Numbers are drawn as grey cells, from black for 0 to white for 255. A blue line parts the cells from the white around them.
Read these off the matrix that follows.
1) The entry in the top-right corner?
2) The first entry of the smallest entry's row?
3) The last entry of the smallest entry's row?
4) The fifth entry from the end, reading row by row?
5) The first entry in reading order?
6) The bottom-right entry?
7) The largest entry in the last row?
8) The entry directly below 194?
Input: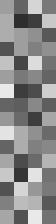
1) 121
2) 173
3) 200
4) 88
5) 158
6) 114
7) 233
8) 158

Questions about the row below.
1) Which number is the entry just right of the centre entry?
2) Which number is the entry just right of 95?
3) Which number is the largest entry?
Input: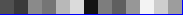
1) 125
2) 151
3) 243

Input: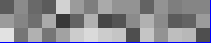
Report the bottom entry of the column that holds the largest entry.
226
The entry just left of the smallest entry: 170
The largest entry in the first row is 210
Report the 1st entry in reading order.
91
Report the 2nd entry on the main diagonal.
133
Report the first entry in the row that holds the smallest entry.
155
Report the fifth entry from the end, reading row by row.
197
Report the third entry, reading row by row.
105
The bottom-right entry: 78
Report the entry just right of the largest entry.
118
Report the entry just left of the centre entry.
177
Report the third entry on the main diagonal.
177
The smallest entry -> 56

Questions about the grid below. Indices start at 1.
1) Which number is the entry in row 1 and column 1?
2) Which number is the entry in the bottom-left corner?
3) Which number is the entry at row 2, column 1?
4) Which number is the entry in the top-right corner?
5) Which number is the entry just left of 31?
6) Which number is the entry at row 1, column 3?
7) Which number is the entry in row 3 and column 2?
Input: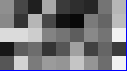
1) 143
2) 86
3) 137
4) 182
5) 71
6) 31
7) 219

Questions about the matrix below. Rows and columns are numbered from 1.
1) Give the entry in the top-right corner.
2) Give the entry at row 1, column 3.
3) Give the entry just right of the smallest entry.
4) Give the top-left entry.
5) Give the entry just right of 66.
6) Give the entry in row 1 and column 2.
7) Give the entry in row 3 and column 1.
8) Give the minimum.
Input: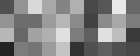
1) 103
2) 217
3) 124
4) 80
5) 139
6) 147
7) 183
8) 35

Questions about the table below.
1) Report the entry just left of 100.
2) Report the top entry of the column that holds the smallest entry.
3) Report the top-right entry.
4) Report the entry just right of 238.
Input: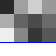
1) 173
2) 41
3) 153
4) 135

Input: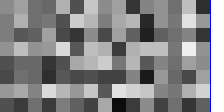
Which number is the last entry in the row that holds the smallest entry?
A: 96
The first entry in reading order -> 140
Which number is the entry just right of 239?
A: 146
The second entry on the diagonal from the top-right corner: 225
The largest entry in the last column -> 210
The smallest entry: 12
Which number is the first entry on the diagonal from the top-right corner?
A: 46
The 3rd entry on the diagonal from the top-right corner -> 111
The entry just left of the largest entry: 119
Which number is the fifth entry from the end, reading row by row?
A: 140
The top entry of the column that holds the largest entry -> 190
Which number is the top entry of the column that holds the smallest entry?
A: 160
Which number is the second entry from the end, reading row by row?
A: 53
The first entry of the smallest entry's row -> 80
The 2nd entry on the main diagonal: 176
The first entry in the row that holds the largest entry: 146
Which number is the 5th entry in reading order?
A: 176
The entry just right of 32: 96
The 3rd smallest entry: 32
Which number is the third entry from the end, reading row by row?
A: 111
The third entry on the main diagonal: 96
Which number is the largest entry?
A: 239

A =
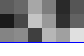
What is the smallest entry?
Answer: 26
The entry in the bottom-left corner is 132
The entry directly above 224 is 98
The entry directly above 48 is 41
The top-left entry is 92

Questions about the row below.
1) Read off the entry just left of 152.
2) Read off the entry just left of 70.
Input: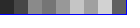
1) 117
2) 42

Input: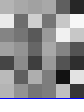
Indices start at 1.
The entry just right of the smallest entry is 227
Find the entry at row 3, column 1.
132
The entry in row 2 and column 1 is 234
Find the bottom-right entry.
54
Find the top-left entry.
180
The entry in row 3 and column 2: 117
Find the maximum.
247
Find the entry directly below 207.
89
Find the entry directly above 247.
38
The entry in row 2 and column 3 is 207
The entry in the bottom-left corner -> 180
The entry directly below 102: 62
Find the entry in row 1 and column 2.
168

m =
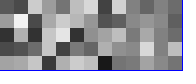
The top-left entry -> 89
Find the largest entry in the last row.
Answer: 204
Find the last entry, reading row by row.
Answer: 116
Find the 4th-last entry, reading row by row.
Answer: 122
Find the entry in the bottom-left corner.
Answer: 163
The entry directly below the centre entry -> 101
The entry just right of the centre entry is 163
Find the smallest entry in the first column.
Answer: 50
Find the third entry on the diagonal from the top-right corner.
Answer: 169
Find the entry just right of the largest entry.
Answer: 74
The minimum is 24
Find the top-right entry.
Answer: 108
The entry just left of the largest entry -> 156
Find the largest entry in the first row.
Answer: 216
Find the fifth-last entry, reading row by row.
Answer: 116
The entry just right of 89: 74
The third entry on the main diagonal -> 50
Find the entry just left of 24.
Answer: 190

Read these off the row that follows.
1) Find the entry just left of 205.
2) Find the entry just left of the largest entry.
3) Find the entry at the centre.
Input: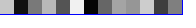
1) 150
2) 84
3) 5
